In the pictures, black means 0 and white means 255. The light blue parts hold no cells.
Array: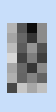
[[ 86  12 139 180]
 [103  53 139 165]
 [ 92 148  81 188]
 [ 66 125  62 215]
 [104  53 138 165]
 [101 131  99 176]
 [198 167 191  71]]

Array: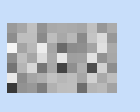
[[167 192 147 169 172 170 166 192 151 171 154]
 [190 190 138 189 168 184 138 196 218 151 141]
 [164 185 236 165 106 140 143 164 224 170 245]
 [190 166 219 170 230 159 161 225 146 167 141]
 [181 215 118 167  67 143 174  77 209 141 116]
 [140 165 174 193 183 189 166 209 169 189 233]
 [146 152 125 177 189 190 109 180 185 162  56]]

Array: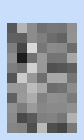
[[180 140 112 119 117 144  88]
 [ 95 140 127 108  99 146  97]
 [ 71 217 119 139 136 108 126]
 [ 27 114 154 116 117 167 141]
 [115 208 152  81  86  95 126]
 [203 151 111 168 168 117  85]
 [152 188 167 108 113 140 153]
 [154 172 130 144 141 122  97]
 [125 154 135 138 138 144 144]
 [ 74  90 127 131 119 177 139]
 [130  79 185  79  69 120 133]]

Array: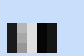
[[182 223   5  21  27]
 [168 223   5  21  27]
 [151 223   5  21  27]]

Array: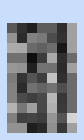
[[ 49  31  92  92  46 160  88]
 [ 43 130 121  76  50 160 146]
 [169 106  97 109  24 160 171]
 [112  14  60 169  47 107 112]
 [147  32 115 113  43 160 151]
 [ 52  84  62 194  48 107 123]
 [ 43 113 100 114  78 107 130]
 [ 75  63  73 183  55 107 131]
 [119 159  72 176  58 107 179]
 [ 64  69  62 150  85 212 128]
 [146  30  41 144  56 160 146]]

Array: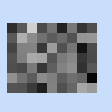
[[ 88 208  75 114  34 119  53  79  46]
 [175 140 113  92 107  83 149 151  89]
 [130 131  56 157  81 117  19  76  68]
 [127 169 164  85 123 135  55  74  82]
 [ 73 122  54  95 130 143  49  87  79]
 [114  92 139 127  93 111 101   7 144]
 [ 82  59  30 130  80 102 166 154  84]]

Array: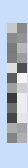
[[136 200]
 [148 139]
 [183 122]
 [157 125]
 [ 79 222]
 [243  94]
 [206 159]
 [237  59]
 [236 110]
 [229  70]
 [163 172]
 [175 132]]
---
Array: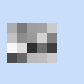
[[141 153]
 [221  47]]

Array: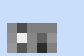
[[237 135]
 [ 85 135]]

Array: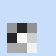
[[249 207]
 [169 241]]

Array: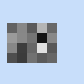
[[136 116]
 [ 61 103]]

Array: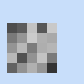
[[149 203]
 [184 124]]

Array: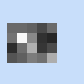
[[248 137]
 [110 176]]

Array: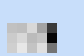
[[216 187]
 [231 195]]

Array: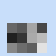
[[ 53 170]
 [109  95]]

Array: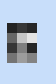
[[197 228]
 [127  38]]
